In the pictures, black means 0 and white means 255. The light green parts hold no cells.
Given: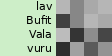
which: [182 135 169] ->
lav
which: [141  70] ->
Vala
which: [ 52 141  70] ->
Vala
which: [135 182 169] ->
Bufit
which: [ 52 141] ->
Vala

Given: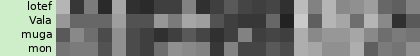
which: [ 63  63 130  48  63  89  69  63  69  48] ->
lotef
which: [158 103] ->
lotef
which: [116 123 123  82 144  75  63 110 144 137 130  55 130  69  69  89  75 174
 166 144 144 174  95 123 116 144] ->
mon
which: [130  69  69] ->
mon
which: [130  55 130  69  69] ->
mon
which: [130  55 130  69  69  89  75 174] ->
mon

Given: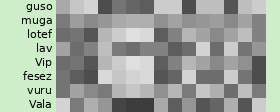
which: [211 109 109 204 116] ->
fesez

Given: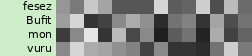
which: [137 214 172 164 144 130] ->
vuru
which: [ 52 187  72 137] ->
mon
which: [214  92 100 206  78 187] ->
fesez
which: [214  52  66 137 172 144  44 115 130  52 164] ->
Bufit
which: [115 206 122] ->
vuru

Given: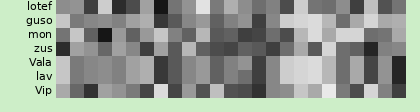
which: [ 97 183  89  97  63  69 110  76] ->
mon
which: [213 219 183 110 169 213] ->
guso
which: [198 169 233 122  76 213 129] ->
Vip
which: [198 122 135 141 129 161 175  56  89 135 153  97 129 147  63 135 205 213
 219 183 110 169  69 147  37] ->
Vala
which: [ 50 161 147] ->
Vip

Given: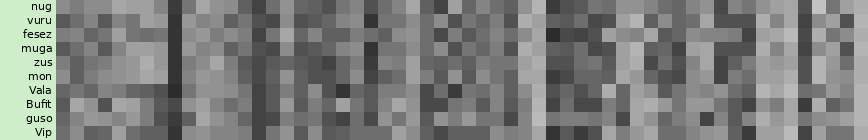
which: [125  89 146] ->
mon
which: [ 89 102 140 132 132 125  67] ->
fesez
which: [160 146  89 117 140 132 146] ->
Vala
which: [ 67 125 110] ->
mon
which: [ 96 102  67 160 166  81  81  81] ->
muga
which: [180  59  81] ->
nug

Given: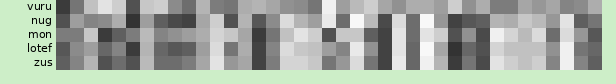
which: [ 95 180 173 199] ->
nug
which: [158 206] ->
vuru
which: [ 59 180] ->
lotef
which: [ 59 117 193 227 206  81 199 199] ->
mon
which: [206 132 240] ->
zus
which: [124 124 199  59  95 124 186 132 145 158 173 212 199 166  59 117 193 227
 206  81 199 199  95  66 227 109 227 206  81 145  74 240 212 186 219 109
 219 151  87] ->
mon

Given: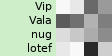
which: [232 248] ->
lotef
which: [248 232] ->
Vip
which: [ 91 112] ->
Vala
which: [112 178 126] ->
Vala

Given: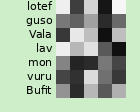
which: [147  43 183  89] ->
Bufit
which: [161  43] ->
guso
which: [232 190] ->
Vala
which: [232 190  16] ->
Vala
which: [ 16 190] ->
Vala
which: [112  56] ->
vuru

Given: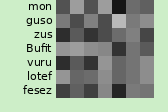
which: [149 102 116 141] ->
vuru
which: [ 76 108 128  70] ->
zus

